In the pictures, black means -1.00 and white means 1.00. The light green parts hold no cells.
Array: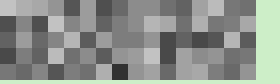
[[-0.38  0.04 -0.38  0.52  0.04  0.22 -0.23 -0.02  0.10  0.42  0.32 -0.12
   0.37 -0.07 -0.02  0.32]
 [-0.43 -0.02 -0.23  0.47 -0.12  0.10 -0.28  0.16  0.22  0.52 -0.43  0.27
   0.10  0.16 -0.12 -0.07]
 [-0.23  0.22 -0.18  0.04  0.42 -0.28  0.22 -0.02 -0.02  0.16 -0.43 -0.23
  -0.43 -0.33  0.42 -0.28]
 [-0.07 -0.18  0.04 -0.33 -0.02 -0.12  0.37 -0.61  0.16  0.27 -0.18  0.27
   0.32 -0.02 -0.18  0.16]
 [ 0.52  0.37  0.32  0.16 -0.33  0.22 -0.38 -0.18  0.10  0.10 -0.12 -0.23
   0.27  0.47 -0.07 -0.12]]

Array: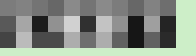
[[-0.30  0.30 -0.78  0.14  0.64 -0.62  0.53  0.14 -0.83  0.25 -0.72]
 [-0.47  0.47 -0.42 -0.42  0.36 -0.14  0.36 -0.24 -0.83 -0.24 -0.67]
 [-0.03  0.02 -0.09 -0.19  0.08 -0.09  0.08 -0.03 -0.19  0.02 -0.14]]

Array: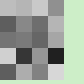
[[-0.09 -0.04 -0.20  0.30]
 [-0.26  0.07 -0.14  0.42]
 [-0.26  0.36  0.02  0.69]
 [ 0.63 -0.58  0.18 -0.75]
 [ 0.48  0.42  0.58  0.13]]

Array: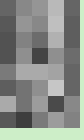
[[-0.36  0.12 -0.47  0.12 -0.15]
 [-0.36  0.02 -0.15  0.39 -0.26]
 [-0.31 -0.52 -0.04  0.22  0.02]
 [-0.31  0.17  0.07  0.50 -0.26]
 [-0.26 -0.10  0.12  0.55 -0.21]
 [-0.21  0.07  0.17  0.45 -0.21]
 [ 0.33 -0.10  0.22 -0.42  0.07]
 [-0.04  0.33  0.33  0.28 -0.21]]

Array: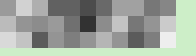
[[ 0.70  0.53 -0.29  0.16 -0.01  0.16  0.42  0.16 -0.29 -0.01  0.87]
 [ 0.47  0.16  0.10  0.21 -0.12 -0.61  0.10  0.53 -0.07  0.16  0.59]
 [ 0.21  0.65  0.37 -0.24 -0.24 -0.40 -0.18  0.26  0.26 -0.07  0.05]]

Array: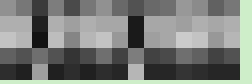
[[ 0.53  0.43 -0.86  0.48  0.04  0.43  0.53  0.19 -0.80  0.25  0.31  0.59
   0.53  0.19  0.43]
 [ 0.37  0.37 -0.75  0.37  0.25  0.37  0.31  0.31 -0.80  0.31  0.31  0.25
   0.37  0.31  0.37]
 [ 0.14 -0.07 -0.54 -0.02 -0.42 -0.07  0.14 -0.18 -0.36 -0.18 -0.13  0.19
   0.09 -0.24 -0.07]
 [-0.24 -0.36 -0.13 -0.36 -0.59 -0.42 -0.13 -0.48 -0.02 -0.48 -0.42 -0.13
  -0.24 -0.48 -0.36]
 [-0.65 -0.75  0.25 -0.75 -0.65 -0.75 -0.65 -0.70  0.43 -0.70 -0.70 -0.59
  -0.65 -0.70 -0.70]]

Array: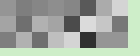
[[-0.01  0.39 -0.13  0.50  0.66 -0.62  0.17  0.17]
 [ 0.17 -0.01  0.05  0.11  0.05 -0.30  0.34  0.66]
 [ 0.29 -0.13  0.39  0.29 -0.41  0.72  0.55 -0.07]]

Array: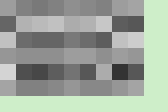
[[ 0.66 -0.38 -0.44 -0.27 -0.10 -0.32  0.35 -0.60 -0.32]
 [ 0.51 -0.15 -0.21 -0.21 -0.05 -0.15 -0.27  0.51  0.61]
 [ 0.23  0.01 -0.05  0.01  0.12  0.07  0.01  0.23  0.29]
 [ 0.29  0.01  0.01  0.07  0.18  0.07  0.07  0.18  0.29]
 [ 0.18  0.12  0.12  0.12  0.23  0.23  0.12  0.23  0.18]
 [-0.21  0.40  0.46  0.51  0.35  0.40  0.56 -0.27 -0.32]]
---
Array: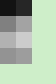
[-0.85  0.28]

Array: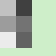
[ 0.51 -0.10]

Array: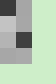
[-0.54  0.31]

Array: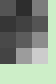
[-0.34 -0.49  0.10]

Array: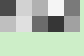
[-0.42  0.76]

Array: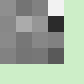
[ 0.12  0.34  0.06 -0.30]

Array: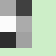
[0.32 0.34]
